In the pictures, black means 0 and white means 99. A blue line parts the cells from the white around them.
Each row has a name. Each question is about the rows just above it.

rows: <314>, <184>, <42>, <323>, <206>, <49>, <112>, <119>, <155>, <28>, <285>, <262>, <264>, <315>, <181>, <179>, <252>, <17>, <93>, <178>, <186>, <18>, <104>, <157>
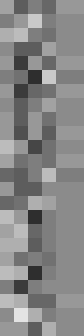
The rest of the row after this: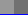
[54 54]
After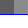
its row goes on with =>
[54 54]
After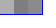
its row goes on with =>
[54]

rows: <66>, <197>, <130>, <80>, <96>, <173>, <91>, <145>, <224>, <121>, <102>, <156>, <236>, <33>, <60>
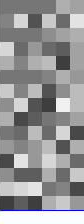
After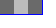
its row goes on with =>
[83 28]
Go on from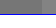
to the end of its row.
[68 59]

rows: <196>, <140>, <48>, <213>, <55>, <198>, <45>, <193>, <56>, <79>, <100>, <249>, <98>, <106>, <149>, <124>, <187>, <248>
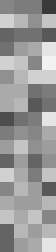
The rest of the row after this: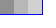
[81]
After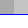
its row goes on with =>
[52]
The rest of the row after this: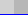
[56 76]
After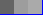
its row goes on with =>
[89]

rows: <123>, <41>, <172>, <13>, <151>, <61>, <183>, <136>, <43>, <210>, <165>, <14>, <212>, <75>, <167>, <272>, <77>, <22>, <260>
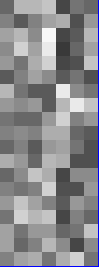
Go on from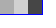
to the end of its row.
[31 76]
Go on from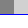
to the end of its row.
[31 31 59]

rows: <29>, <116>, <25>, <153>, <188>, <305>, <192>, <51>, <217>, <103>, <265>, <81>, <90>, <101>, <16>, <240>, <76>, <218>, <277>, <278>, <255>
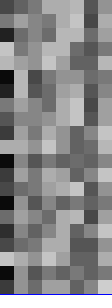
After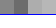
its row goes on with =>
[28 62]
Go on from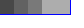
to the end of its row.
[71 33 57]
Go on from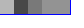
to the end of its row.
[42 47]
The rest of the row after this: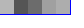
[33 52]

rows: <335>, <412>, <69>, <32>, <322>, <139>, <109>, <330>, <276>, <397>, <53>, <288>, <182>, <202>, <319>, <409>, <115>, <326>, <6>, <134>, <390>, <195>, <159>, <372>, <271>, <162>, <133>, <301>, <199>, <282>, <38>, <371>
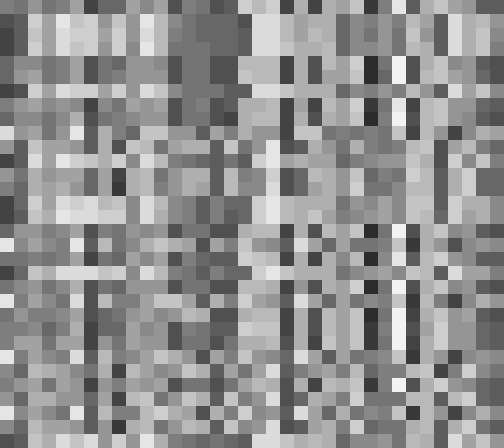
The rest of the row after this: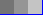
[68 36 76 49 58 85 31 40 68 63 49 80 45 45 45 72 72 36 72 80 40 36]
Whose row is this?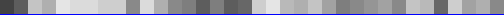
<409>
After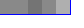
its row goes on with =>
[31 45 49 53 58 58 31 45 45 31 26 68 72 72 26 68 31 68 63 76 17 49 94 31
 72 76 58 53 36 31]
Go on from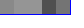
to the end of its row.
[45 31 26 68 72 72 26 68 31 68 63 76 17 49 94 31 72 76 58 53 36 31]
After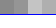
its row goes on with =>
[36 63 45 63 85 36 49 58 63 49 72 40 49 49 72 76 26 49 80 53 45]

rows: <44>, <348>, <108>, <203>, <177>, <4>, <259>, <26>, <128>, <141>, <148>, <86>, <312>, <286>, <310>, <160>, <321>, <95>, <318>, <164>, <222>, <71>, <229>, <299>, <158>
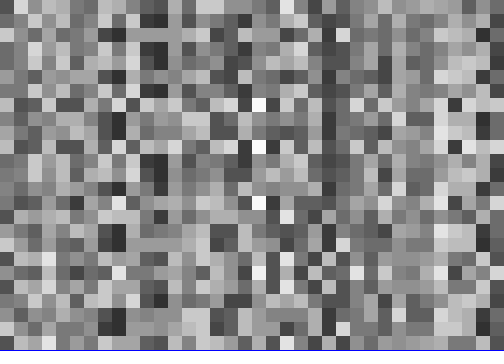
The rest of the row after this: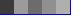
[68 56 56 32 88 42 27 64 42 56 37 68 47 56 42 56 47 37 68 42]
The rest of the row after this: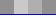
[42 73 32 88 47 27 73 32 56 37 60 56 56 60 68 47 42 78 32]
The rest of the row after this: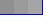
[68 47 47 73 32]

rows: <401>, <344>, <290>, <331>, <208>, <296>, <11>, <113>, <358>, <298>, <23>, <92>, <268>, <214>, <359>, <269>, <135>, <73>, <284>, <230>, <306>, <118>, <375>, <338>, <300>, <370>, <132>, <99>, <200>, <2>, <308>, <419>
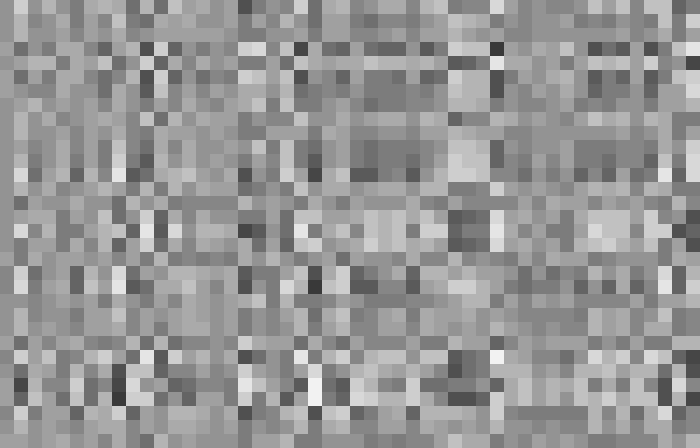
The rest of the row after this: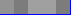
[66 52 70 39 62 80 43 66 52 66 62 57 66 43 62 39 75 80 57 62 66 80 70 75
 66 70 62 35 39 43 84 62 66 57 62 48 70 75 80 70 62 75 48 62 31]
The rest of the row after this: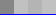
[48 80 80 39 48 48 89 66 52 62 48 48 62 84 75 75 52 80 80 31 39]
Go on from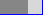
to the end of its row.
[62 52 57 52 52 57 75 62 75 52 75 75 39 48]

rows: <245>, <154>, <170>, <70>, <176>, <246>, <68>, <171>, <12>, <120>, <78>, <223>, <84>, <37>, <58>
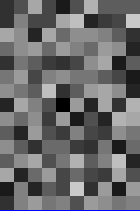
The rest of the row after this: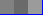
[55 14]
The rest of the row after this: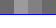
[60 55 14]
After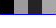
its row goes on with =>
[19 69]
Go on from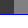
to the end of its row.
[27 23 55 46]
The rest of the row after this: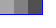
[ 0 60 14 65 19 69]

